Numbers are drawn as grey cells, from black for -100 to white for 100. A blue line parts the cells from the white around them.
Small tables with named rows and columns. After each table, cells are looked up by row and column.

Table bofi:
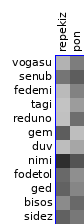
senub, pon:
-27
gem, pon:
49
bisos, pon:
-18
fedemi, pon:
2
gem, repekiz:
-27
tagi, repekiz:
53
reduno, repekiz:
51
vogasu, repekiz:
40
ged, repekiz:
-23

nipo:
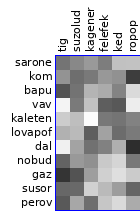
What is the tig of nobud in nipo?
-22
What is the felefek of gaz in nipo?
63
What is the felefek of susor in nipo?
46
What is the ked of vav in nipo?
-31
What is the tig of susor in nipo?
-19
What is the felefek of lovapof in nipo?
27
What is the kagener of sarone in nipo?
20
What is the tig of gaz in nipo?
-59
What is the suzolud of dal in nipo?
28
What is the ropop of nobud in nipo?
-6
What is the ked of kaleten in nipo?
-9
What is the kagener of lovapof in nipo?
-26
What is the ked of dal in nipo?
37
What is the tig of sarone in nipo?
-9
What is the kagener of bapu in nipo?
41
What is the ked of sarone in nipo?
51
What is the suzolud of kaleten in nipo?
49
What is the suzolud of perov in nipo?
31
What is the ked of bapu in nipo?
3
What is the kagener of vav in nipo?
52

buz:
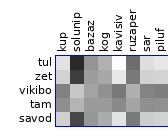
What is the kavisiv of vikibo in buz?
-6
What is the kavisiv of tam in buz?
8
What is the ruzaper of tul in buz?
-14
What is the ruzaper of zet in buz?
-5
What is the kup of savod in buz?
63
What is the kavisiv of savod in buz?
78
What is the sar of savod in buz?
61
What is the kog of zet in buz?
32
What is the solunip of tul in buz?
-68
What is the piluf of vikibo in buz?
-1
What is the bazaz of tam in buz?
21
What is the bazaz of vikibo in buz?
28
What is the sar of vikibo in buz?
3

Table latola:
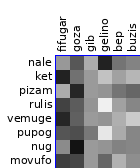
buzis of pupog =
5
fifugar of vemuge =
-70
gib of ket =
21
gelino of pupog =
81
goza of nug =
-85
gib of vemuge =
21
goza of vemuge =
-25
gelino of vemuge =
16
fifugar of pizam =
34
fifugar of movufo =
-51
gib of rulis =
16
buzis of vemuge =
59
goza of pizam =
-70

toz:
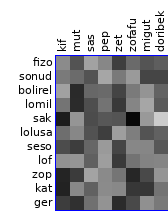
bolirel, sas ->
-19
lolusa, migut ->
-35
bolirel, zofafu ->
-4
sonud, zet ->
-4
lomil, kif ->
-9
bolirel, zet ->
-47
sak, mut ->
17
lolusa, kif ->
-14
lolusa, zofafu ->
-1
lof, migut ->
3
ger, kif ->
-52
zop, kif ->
-72
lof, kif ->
14
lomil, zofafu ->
4
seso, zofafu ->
6
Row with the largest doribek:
sak

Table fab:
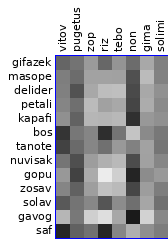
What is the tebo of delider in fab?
50
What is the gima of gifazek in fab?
32
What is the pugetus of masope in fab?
-15
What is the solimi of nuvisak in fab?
5
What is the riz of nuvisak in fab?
38
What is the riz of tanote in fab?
-12
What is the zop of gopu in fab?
34
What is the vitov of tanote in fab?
-48
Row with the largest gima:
gavog

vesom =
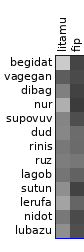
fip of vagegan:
-42
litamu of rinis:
-6
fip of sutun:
-48
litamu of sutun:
12
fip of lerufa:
-21
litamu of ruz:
-2
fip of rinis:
-16
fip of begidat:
-46
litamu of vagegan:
-27
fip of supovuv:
-39
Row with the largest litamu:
begidat

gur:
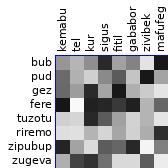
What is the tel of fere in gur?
95
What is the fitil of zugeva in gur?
70
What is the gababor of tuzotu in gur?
65
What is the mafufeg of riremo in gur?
-63
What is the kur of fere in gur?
-74
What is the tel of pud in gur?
39
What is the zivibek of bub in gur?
78
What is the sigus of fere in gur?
-70
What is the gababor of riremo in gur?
64
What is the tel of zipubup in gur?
28

